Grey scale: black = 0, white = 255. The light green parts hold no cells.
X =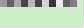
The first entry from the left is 155
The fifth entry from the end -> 211
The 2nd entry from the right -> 98

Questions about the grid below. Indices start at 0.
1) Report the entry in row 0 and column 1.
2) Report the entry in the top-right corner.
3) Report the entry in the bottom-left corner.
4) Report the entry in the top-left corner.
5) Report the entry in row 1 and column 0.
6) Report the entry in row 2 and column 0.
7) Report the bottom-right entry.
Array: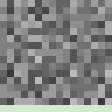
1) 84
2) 156
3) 99
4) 156
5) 128
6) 156
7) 185

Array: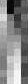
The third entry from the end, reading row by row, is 216
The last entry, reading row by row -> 97
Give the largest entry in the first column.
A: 216
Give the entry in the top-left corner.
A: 163
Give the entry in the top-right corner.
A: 97
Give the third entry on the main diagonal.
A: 53
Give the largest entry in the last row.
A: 245
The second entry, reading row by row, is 8
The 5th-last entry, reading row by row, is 69

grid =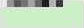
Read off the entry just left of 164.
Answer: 116
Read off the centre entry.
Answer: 164

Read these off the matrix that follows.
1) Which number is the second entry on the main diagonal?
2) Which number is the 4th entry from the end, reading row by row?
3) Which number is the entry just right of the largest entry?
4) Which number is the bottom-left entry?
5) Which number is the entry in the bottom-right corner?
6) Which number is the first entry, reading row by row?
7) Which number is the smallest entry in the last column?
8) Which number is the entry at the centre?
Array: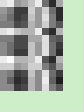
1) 124
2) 138
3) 180
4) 138
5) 85
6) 223
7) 30
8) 195

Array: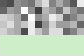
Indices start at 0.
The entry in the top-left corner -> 88
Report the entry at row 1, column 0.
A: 103
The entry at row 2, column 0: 209
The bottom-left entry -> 209
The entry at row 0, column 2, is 144
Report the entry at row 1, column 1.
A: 157
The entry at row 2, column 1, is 197
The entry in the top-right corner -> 236
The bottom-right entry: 182

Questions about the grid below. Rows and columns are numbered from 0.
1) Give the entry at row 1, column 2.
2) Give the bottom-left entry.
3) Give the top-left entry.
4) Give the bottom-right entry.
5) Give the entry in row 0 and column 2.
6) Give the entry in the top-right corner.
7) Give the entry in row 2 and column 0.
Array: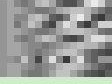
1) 165
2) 149
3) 149
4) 95
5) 135
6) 135
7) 149

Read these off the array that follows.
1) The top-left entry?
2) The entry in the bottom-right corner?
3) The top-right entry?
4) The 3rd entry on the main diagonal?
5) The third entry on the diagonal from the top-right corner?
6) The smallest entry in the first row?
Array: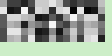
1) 165
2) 33
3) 191
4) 216
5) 216
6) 33

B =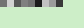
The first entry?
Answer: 115
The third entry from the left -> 87
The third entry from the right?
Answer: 194

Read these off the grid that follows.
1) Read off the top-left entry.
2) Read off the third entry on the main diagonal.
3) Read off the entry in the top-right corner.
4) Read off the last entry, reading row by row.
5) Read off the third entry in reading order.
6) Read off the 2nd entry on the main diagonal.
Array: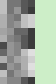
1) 191
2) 118
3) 74
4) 59
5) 118
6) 118

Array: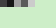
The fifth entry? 203
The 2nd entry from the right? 90
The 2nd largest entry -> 161

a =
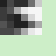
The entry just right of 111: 202
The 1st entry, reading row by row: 32
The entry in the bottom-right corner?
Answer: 246
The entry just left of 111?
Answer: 45
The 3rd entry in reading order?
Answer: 45
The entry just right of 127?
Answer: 216
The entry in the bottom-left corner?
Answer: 71
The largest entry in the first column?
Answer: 83

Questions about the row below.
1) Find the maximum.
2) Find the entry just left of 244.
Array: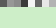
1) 244
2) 58

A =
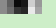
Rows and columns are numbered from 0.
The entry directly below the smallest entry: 52
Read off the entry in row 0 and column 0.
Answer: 138
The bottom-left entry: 138
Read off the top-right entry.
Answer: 152

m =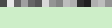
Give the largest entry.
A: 232
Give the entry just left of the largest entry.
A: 74
